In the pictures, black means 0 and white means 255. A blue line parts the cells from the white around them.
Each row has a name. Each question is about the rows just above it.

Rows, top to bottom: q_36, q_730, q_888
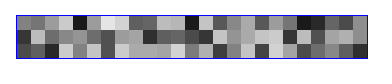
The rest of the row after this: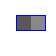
[170, 88, 156, 117, 26, 41, 101, 75, 142]
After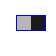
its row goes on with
[196, 88, 136, 170, 88, 156, 117, 26, 41, 101, 75, 142]
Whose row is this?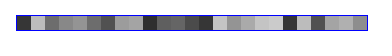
q_730
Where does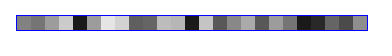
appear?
q_36

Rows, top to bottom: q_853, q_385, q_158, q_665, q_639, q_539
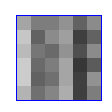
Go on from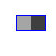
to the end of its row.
[146]
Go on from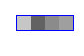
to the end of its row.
[63, 98]
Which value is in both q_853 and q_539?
[125]
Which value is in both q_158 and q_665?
[106]
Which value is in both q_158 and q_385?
[139]

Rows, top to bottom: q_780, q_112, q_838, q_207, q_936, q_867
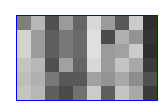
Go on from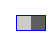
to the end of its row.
[196, 168, 59]
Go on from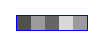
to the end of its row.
[88, 203, 47]
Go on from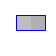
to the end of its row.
[120, 88, 88, 161, 147, 168, 141, 80]
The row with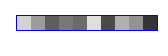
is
q_112

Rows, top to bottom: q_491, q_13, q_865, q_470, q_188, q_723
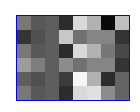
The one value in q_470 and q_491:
[94]
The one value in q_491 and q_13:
[94]

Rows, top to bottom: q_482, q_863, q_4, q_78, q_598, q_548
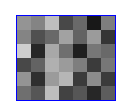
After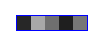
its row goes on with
[105]
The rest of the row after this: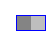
[72, 105, 24, 126]
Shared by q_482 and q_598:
[148]
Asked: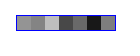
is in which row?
q_482
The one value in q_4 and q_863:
[105]

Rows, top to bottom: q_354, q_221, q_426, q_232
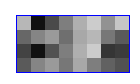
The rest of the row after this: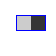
[60]
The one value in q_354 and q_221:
[183]
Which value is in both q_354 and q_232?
[126]
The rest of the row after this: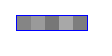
[97, 82]
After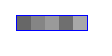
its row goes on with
[183, 119, 90]
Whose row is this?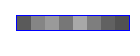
q_232
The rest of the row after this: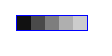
[146, 198]

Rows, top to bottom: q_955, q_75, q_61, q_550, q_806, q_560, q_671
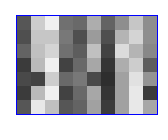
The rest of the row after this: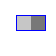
[79, 155, 79, 180, 212, 142]
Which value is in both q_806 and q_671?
[161]

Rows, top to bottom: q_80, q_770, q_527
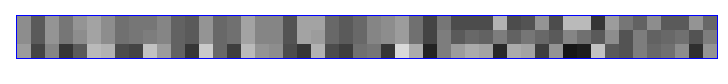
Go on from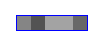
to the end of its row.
[90, 104, 133, 141, 156, 112, 68, 118, 76, 76, 76, 178, 76, 83, 148, 76, 186, 186, 54, 156, 118, 98, 141, 90, 90, 148, 104]
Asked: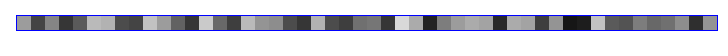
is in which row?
q_527
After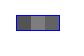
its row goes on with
[104, 112, 83, 125]
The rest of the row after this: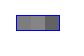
[90, 148, 104, 112, 163, 133, 133, 83, 163, 156, 104, 90, 104, 133, 141, 156, 112, 68, 125, 90, 104, 98, 125, 98, 118, 104, 90, 133, 112, 90, 141, 83, 125, 98, 104, 112, 83, 125]
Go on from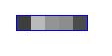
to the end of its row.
[54, 178, 76, 62, 112, 118, 54, 217, 171, 35, 125, 156, 171, 163, 41, 171, 163, 62, 148, 22, 29, 194, 90, 83, 125, 104, 112, 141, 47, 148]

